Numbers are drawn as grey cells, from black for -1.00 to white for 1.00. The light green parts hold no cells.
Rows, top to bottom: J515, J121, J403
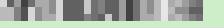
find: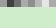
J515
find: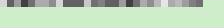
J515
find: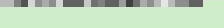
J121
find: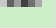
J403
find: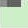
J121

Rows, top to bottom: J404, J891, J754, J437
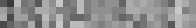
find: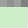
J754
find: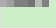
J891
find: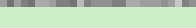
J891
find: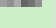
J437
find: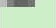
J754
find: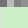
J891
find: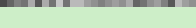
J437

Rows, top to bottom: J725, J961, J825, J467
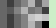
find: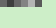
J725
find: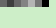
J467
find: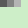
J961

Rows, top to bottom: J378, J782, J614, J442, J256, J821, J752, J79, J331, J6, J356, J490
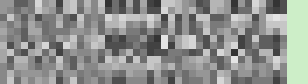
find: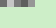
J331
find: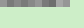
J356
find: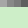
J256
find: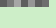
J256
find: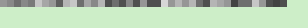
J782

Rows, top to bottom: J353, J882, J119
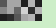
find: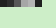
J119
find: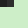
J119
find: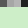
J119
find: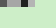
J353

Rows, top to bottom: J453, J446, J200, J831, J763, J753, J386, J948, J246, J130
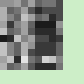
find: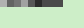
J446
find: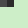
J753
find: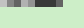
J386
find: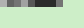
J130

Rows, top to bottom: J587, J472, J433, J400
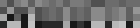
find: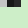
J400
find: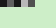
J433
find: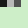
J433
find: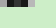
J400
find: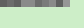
J472
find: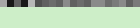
J433

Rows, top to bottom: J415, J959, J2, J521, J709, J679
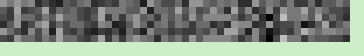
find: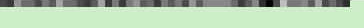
J2
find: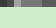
J959
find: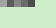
J959

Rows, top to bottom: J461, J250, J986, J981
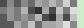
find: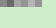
J461
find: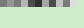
J250
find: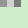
J461
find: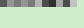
J986

